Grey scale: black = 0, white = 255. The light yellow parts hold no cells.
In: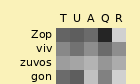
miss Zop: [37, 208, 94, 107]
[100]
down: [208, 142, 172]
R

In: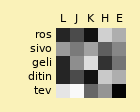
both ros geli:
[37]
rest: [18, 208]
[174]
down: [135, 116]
E

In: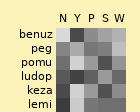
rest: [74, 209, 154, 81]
[140]
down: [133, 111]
N
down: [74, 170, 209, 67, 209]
Y
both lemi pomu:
[111]
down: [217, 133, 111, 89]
N
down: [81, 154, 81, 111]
S

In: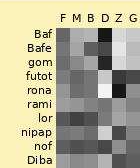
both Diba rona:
[143]
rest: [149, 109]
[117, 244, 23, 143]
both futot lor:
[123]
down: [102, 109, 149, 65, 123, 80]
M
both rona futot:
[117]
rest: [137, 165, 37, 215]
[193]
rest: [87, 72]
[143, 102]

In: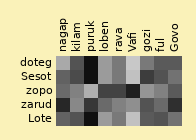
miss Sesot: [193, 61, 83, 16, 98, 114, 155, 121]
[75]
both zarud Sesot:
[83]
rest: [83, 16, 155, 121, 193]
[90, 83, 114]
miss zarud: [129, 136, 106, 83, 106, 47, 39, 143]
[55]
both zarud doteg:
[83]
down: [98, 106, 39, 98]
nagap

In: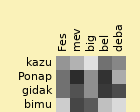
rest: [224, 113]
[135]
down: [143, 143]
big
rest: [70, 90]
[192, 218]
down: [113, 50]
bel
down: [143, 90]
big
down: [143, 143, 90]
big
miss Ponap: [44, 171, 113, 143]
[50]

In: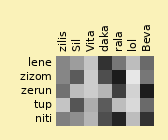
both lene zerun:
[189]
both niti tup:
[189]
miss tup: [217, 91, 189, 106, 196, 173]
[85]

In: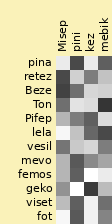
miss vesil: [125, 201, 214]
[117]
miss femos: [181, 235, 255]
[95]
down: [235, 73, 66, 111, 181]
Misep
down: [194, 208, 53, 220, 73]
mebik
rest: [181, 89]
[138, 165]
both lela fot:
[247]

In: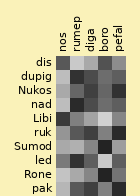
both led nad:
[94]
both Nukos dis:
[169]
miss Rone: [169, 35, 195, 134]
[116]
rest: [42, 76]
[109, 94]
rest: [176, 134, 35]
[157]

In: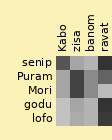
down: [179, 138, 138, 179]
banom
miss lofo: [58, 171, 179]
[194]
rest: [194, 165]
[179, 51]
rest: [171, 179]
[58]
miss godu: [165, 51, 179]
[194]
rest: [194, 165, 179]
[51]
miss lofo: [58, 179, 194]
[171]

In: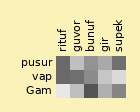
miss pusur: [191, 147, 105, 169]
[111]
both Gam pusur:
[191]
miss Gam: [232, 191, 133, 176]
[84]

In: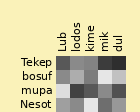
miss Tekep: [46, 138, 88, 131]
[60]
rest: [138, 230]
[110, 152]
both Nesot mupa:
[138]
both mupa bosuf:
[138]
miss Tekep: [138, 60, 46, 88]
[131]
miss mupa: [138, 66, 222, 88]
[81]

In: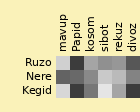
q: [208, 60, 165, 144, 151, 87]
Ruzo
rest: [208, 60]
[165, 144, 151, 87]

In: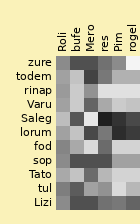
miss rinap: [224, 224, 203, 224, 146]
[154]
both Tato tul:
[183]
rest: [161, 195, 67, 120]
[177, 177]

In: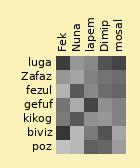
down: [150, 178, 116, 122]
Fek
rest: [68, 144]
[129]

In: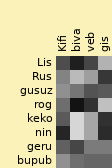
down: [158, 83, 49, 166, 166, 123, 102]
veb
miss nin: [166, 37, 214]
[43]
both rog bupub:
[110]

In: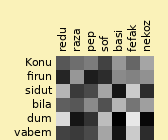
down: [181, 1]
basi
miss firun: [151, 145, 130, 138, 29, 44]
[37]

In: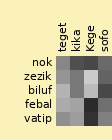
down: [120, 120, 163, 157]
kika
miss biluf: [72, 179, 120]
[187]
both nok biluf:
[72]

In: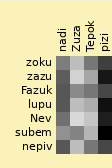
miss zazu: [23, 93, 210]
[165]
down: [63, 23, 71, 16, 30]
pizi

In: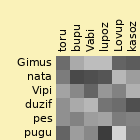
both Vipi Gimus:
[100]
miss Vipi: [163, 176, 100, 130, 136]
[151]
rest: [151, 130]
[176]
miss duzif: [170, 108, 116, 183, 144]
[79]
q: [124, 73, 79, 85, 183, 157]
nata
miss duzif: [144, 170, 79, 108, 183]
[116]
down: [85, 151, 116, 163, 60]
lupoz

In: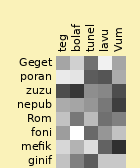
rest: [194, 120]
[187, 112, 128]
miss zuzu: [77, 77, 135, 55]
[142]

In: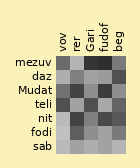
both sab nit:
[186]
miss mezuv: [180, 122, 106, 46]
[53]
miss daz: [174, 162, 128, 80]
[155]
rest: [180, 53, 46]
[122]
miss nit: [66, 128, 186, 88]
[73]
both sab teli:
[162]

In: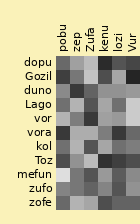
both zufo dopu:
[84]
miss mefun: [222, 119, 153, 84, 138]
[92]

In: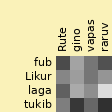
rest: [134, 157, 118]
[149]
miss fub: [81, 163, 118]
[75]
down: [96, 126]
Rute

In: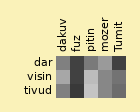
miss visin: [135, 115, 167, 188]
[65]
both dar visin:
[65]
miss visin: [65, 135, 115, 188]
[167]
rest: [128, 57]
[196, 135, 108]
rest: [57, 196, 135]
[108]
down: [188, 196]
pitin

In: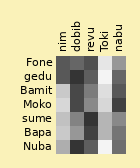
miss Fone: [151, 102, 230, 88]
[80]
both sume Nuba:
[52]
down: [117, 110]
nabu
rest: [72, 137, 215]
[65]
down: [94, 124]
revu
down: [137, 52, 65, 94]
revu

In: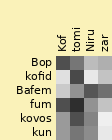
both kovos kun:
[154]
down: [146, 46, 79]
tomi
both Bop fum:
[79]
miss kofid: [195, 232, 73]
[224]
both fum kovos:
[79]
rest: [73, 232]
[195]

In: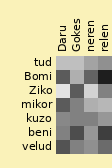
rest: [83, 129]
[144, 107]
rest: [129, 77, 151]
[62]
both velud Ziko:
[129]
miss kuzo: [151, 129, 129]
[136]

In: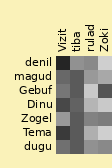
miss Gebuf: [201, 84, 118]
[90]
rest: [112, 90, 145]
[137]
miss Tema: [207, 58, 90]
[175]
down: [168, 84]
Zoki
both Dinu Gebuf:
[201]
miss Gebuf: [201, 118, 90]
[84]
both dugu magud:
[90]

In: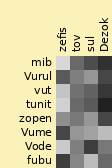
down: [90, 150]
sul
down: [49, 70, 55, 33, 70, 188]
Dezok
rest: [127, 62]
[120]

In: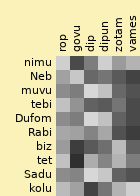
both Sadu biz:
[98]
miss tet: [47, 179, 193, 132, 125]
[173]

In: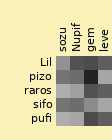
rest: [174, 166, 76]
[95]
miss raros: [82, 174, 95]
[160]
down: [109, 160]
Nupif
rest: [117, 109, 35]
[166]
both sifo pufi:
[166]
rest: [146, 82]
[76, 95]

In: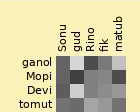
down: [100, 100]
Sonu
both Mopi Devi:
[128]
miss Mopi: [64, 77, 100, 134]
[128]
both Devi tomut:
[152]
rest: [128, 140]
[152]

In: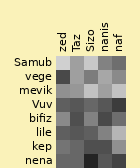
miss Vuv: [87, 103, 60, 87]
[95]
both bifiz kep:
[79]
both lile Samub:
[130]
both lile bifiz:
[130]
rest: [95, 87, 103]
[87, 60]
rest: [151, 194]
[159, 194]
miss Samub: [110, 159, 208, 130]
[200]

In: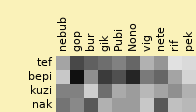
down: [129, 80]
Pubi
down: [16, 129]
gop
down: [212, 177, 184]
pek
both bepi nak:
[200]
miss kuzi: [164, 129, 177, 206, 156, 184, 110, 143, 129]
[170]

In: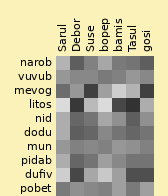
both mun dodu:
[136]
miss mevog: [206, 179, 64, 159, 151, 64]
[109]
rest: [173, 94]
[102, 136, 116, 102, 116]

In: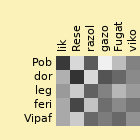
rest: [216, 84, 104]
[138]
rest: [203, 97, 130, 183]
[154]

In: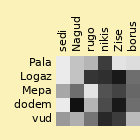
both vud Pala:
[60]
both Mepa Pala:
[227]

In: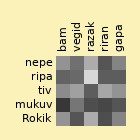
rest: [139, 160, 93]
[166, 147]
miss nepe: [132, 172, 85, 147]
[112]
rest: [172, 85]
[132]
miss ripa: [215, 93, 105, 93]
[99]
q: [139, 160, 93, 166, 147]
tiv
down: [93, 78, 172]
razak

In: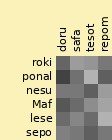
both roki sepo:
[120]
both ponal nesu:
[95]
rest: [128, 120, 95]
[120]
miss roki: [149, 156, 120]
[101]

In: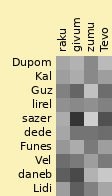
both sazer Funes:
[172]
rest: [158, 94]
[129, 166]
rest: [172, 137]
[158]
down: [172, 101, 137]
givum
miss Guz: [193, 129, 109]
[101]
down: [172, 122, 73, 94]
givum
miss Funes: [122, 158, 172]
[151]

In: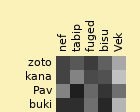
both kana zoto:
[67]
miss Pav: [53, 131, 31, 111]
[104]
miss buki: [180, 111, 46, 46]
[39]

